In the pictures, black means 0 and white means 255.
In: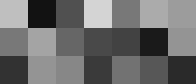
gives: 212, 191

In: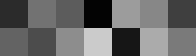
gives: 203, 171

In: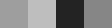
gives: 190, 158

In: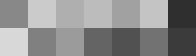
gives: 216, 203

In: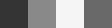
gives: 245, 137

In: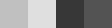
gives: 223, 192
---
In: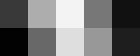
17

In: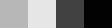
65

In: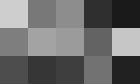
33

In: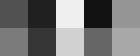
32

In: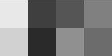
63

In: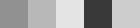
145
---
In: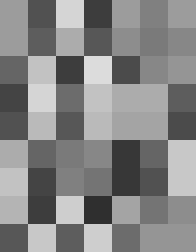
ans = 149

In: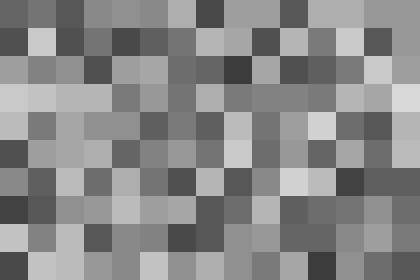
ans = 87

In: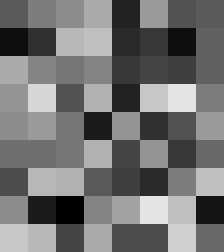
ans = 104

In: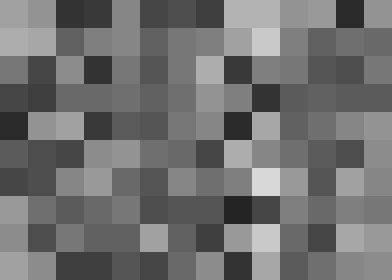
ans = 140

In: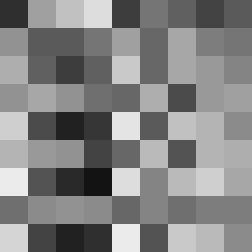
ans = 139

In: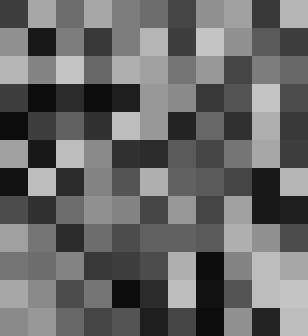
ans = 189

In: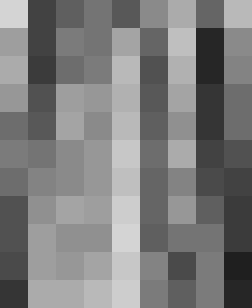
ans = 38

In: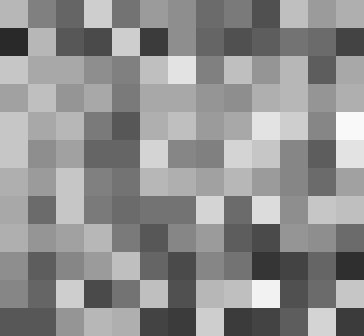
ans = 59
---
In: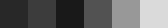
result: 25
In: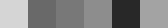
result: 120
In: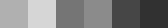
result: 117
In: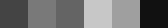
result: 100
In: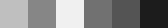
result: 240
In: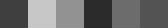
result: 146
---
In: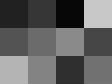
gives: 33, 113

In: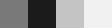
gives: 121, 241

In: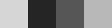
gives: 214, 184

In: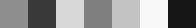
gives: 142, 23

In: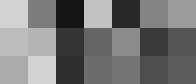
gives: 210, 93

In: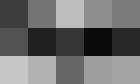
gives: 61, 163

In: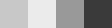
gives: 200, 58

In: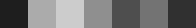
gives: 30, 48

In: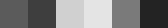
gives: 91, 35
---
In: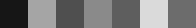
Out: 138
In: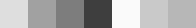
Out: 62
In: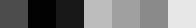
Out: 189
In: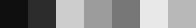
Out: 156
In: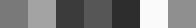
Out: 86
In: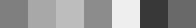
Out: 140
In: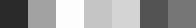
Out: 197
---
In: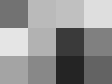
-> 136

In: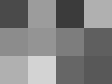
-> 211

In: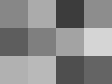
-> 185

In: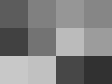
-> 193

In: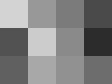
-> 168

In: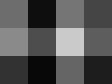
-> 8
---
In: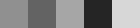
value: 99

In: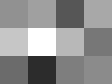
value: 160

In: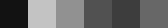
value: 195

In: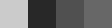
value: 40

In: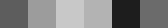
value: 156

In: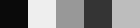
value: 238

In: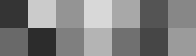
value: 203
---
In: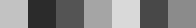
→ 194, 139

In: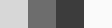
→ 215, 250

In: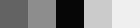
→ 99, 239

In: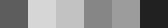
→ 93, 33

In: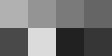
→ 177, 54

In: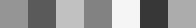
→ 149, 172

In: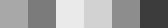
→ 168, 60

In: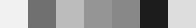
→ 241, 221
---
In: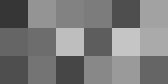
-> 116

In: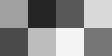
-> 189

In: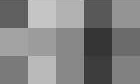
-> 185

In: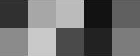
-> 200

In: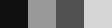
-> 153

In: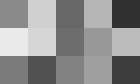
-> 81
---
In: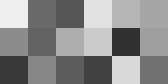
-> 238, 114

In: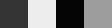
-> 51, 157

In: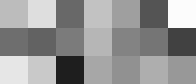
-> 188, 152

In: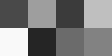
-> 73, 130

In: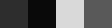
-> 45, 89

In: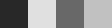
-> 40, 193

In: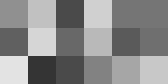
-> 144, 200

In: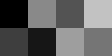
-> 0, 117
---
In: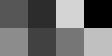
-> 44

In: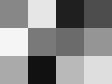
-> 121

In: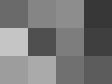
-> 79

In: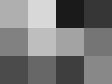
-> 190

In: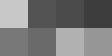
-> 83

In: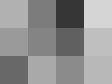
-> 132

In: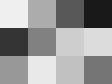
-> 129

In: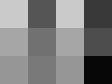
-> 113
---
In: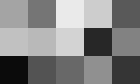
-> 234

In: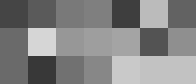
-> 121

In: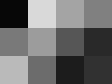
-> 164

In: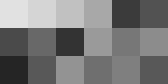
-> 193

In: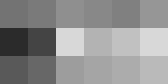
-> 143

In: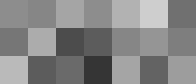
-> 165
